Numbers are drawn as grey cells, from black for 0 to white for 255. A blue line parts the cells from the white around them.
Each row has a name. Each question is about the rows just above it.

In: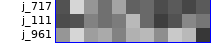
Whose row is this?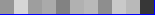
j_961
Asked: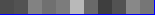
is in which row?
j_111

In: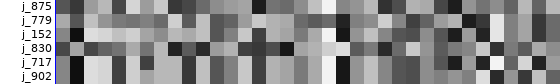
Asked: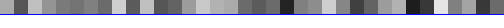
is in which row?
j_779
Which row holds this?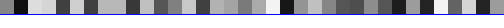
j_717
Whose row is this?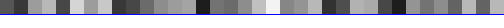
j_875

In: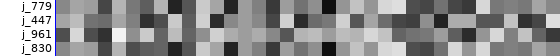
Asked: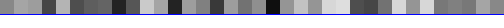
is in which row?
j_830

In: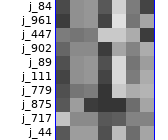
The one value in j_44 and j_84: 88
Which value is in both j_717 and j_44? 88
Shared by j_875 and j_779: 53
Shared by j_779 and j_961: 117
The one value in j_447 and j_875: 60
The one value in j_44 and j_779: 80

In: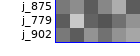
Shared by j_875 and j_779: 92
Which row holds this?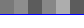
j_875
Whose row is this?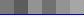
j_902

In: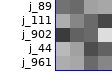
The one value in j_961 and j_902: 106
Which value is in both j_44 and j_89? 161
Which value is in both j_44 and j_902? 98

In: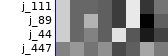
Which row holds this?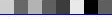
j_89
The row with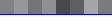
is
j_447
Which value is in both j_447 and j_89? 95

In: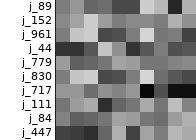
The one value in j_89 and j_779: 102
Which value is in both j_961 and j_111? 118
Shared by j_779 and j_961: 118

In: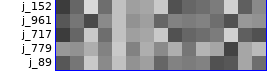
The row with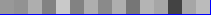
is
j_779
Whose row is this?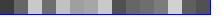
j_717

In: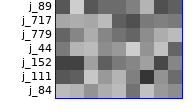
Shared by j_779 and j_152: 134
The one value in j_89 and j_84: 180
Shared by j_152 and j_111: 95
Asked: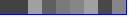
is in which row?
j_152
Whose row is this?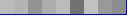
j_84

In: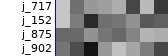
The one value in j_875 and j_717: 173
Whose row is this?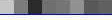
j_152
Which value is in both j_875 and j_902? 117
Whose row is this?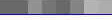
j_875

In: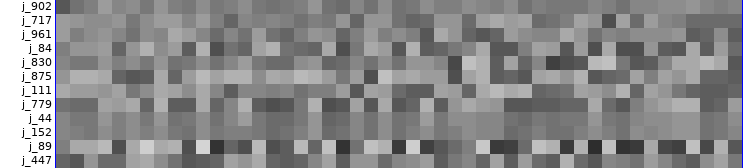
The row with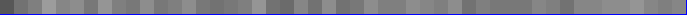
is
j_902
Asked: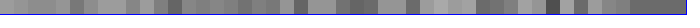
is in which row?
j_717
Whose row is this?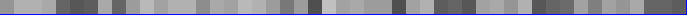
j_875
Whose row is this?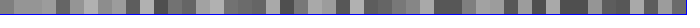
j_84

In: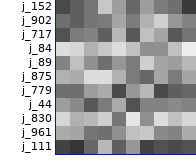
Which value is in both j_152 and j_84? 199
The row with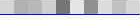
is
j_830
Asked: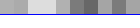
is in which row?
j_875
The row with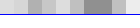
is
j_84

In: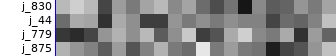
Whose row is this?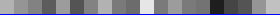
j_875
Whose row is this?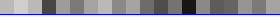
j_830

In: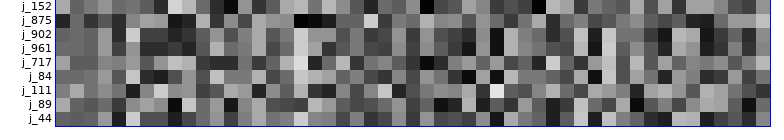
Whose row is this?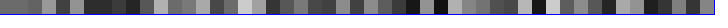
j_961
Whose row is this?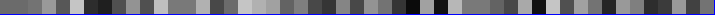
j_84
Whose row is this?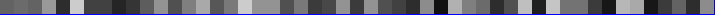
j_902
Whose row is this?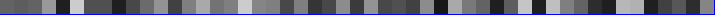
j_44
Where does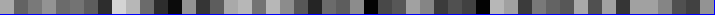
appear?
j_152
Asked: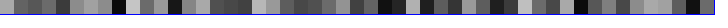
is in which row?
j_89

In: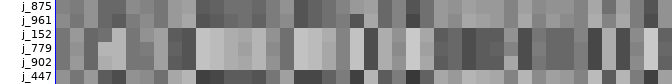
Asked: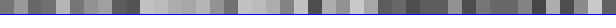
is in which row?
j_152
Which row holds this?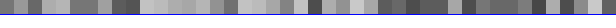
j_902
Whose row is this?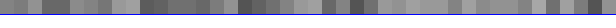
j_875
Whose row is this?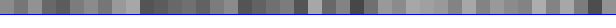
j_961

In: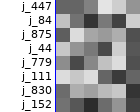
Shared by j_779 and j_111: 220
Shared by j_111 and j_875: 220
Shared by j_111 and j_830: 199

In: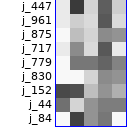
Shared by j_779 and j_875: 248
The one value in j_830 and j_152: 147
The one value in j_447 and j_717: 234
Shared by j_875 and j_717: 139
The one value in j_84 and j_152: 147
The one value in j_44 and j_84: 147
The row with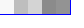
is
j_875

